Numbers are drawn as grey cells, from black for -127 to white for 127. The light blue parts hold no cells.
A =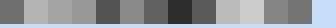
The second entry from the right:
4
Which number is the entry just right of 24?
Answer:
-43
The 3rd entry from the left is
36
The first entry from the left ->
-16

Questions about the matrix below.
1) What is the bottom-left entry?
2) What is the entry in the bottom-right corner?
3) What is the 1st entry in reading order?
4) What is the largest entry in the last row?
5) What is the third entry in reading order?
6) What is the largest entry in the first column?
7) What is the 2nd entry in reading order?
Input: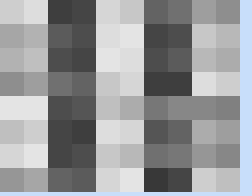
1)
22
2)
63
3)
78
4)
100
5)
-65
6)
100
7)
93

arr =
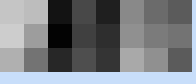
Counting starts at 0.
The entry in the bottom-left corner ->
48
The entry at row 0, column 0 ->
69
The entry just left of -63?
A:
-124
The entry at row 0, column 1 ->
61
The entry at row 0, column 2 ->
-108
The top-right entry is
-36
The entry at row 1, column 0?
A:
77

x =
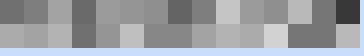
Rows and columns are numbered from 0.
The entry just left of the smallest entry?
-9
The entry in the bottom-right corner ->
57
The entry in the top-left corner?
-15
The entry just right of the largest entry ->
-9
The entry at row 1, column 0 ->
43
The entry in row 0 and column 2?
35

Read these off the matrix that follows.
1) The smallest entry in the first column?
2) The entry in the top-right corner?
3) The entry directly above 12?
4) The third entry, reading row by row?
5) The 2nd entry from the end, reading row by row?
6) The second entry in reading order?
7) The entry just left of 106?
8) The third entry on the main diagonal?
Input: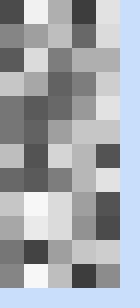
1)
-52
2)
98
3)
78
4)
47
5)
-66
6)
113
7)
39
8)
-2

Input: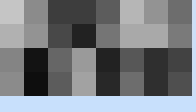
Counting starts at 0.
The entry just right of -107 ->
-26
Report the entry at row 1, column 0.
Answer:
48
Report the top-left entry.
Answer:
69
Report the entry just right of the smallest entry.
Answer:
-34
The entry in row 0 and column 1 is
11
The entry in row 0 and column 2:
-67
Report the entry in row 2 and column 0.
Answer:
3
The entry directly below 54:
41
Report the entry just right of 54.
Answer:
19
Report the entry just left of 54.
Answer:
-34

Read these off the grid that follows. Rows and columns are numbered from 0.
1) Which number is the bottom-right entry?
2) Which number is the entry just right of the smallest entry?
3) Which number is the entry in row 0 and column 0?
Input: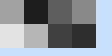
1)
-82
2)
-33
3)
33

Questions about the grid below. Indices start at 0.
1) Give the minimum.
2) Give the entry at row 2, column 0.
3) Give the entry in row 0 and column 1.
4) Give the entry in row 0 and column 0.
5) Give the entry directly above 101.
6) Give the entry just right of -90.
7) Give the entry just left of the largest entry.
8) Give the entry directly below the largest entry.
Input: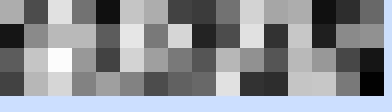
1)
-125
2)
-34
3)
-49
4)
44
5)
66
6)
-49
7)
66
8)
86

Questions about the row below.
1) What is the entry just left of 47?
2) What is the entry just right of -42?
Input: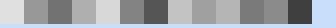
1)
-13
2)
67
